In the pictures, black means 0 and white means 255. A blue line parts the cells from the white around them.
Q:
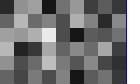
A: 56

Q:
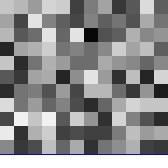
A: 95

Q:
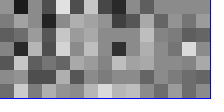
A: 139

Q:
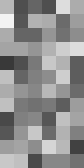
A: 172

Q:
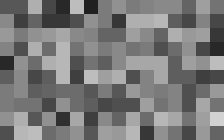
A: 115
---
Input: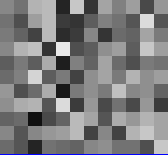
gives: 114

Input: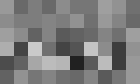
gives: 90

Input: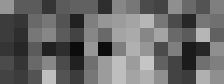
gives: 60

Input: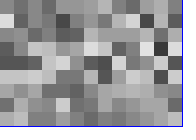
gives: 150

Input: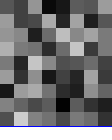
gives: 122

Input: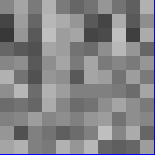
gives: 95

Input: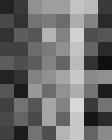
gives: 200
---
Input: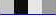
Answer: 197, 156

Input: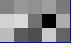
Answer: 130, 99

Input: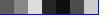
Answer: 92, 204

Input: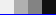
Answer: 240, 16

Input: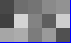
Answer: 72, 80

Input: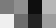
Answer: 123, 157

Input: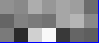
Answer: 145, 94

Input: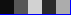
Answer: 13, 172
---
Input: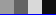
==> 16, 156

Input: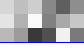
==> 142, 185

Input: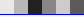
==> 91, 232

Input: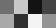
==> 68, 169

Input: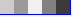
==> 59, 204

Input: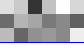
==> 215, 187

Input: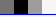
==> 246, 115
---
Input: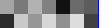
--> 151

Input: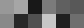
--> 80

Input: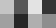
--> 175

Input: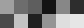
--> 32

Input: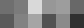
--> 165

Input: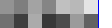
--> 171

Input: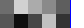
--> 70

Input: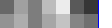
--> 125
